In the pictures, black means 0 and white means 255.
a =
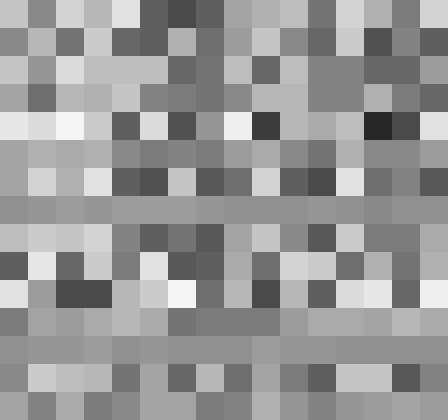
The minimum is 39
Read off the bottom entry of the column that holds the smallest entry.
156
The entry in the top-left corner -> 197
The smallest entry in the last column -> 88
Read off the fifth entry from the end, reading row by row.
131
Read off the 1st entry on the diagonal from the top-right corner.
211
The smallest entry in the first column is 95
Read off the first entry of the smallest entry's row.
231
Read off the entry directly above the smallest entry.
176
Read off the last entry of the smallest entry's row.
225
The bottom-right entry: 156
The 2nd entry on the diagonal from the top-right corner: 131
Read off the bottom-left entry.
164
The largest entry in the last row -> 176
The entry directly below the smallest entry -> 137
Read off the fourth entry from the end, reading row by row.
150
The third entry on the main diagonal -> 219
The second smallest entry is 60
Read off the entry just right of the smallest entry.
74
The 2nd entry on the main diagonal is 183

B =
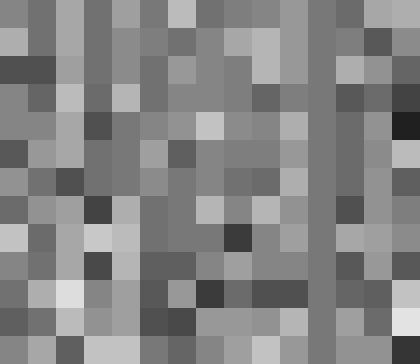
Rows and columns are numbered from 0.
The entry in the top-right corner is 174
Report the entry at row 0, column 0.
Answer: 133
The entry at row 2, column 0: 80
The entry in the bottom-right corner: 53
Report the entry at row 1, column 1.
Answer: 113
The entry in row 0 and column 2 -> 167
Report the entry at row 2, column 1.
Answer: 80
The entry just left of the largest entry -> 107
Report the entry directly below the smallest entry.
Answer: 187
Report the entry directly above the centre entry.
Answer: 133
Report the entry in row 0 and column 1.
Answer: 113
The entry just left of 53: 146
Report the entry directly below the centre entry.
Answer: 181
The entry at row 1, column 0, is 174
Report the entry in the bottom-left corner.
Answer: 133
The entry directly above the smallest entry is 67
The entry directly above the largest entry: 194
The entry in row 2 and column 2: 159
